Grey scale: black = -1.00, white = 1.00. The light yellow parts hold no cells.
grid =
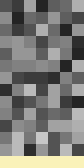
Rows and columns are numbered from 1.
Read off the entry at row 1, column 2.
-0.54
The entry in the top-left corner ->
-0.35
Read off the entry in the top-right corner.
0.37
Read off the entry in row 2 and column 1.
0.10
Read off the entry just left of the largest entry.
-0.07
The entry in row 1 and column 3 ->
0.27
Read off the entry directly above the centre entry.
0.10
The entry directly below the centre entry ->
-0.45
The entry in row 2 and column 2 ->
-0.72
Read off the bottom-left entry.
0.18
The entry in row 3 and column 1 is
-0.17
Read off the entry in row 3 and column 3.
-0.35
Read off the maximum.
0.56
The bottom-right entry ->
-0.45
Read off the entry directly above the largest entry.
-0.26
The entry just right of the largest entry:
-0.35

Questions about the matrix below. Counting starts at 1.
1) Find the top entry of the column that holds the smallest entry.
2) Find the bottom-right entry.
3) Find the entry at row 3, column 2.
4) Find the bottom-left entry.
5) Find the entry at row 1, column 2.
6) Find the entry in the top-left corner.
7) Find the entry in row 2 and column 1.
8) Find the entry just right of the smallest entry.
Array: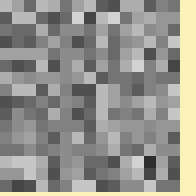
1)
-0.28
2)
-0.09
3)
-0.18
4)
-0.18
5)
0.26
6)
0.45
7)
-0.28
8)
0.26

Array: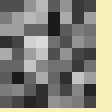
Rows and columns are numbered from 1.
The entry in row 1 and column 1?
-0.38
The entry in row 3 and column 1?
0.25
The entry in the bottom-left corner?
-0.29
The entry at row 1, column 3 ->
0.15
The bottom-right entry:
-0.46
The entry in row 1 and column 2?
-0.38
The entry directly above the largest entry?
-0.20
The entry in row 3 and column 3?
-0.20
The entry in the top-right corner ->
-0.46
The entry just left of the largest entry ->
0.63
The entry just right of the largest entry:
-0.11
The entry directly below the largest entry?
0.53
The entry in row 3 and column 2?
0.25

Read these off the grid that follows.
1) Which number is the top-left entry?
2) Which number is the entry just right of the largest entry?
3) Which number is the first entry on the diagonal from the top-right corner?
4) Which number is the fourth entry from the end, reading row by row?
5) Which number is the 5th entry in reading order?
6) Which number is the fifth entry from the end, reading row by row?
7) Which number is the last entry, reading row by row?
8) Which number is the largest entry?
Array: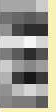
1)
0.31
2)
0.67
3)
0.59
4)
0.05
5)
-0.11
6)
0.49
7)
-0.29
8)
0.92

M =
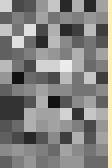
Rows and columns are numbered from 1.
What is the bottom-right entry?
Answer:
-0.17
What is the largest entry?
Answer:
0.85
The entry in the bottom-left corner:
-0.25
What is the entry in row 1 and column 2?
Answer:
-0.43
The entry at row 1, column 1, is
0.65
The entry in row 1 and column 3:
-0.34
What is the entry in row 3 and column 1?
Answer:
0.55
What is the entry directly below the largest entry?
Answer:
0.46
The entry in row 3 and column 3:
0.75
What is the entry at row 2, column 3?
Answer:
-0.17
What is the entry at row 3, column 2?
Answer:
-0.09
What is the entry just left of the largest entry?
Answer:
0.65
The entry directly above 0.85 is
-0.01
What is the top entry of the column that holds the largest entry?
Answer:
-0.69

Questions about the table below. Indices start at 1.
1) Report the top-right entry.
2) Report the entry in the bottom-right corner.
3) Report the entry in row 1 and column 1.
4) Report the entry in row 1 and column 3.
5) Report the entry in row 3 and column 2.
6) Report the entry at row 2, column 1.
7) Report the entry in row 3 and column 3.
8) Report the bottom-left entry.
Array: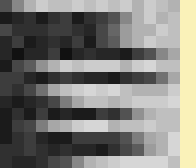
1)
0.40
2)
0.50
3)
-0.36
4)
0.40
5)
-0.62
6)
-0.79
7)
-0.62
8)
-0.62

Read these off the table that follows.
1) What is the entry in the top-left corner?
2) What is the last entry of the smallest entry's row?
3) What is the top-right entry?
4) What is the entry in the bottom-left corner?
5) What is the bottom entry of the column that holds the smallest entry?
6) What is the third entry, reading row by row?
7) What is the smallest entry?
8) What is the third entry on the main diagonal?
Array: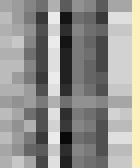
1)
0.30
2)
0.75
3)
0.30
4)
0.38
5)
-0.74
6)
0.04
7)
-0.93
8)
0.14

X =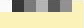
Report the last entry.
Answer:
0.14
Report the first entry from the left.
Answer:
0.96
